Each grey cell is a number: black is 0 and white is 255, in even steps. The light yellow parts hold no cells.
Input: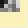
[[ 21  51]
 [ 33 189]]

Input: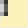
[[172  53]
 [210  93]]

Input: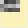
[[201  56]
 [128 156]]

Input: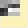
[[156 158]
 [164 147]]

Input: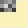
[[116 145]
 [158 214]]

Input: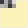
[[ 59 171]
 [181 171]]

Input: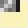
[[119 147]
 [134 200]]
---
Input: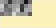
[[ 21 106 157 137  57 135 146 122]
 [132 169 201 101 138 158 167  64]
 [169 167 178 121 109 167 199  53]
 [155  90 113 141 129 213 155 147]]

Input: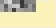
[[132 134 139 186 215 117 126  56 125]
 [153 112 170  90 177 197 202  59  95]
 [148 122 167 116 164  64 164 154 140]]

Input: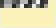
[[ 48  67  61 152 156  95  75 183 184  36 120 240]
 [ 51 155  75 183 184  36 120 240  48  67 230 120]]

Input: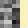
[[ 80 142 129 144 114]
 [157 170 114  79  78]
 [ 49  54 182 168 184]
 [ 69  80  89 137 128]
 [ 93  73  70 155 102]
 [ 23  48 157 198 199]
 [ 77  83 116 154 142]]

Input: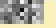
[[140 129 130 127 199 134 101 241 169  44 169]
 [199 166 139 161 136  89 100 102 120 134 227]
 [159 168 186 146 192 107 108  14 201 105 153]
 [200 159 131 117 103 128  71 220 143  98  87]
 [157 158 120  77 102 152 172  68 161  68 214]
 [212 186 168 118  84 146 175 195 131  79 191]]

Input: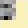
[[173 160 160 178]
 [107 204 103  50]
 [161 146 169 158]
 [131 168 173 143]
 [ 91 210 103   7]]

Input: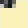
[[ 30 101  52 103]
 [ 22 180 202  69]]
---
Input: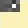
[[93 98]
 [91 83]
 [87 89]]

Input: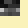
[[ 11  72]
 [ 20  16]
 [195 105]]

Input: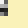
[[241  96]
 [180 169]
 [ 30  38]]

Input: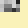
[[208 178]
 [188 130]
 [198  97]]

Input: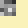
[[169  93]
 [164 150]
 [ 86 127]]

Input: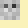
[[182 192]
 [168  88]
 [190 223]]

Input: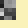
[[ 47 150]
 [ 27 151]
 [153  73]]

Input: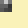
[[120 203]
 [ 98  98]
 [ 89  69]]
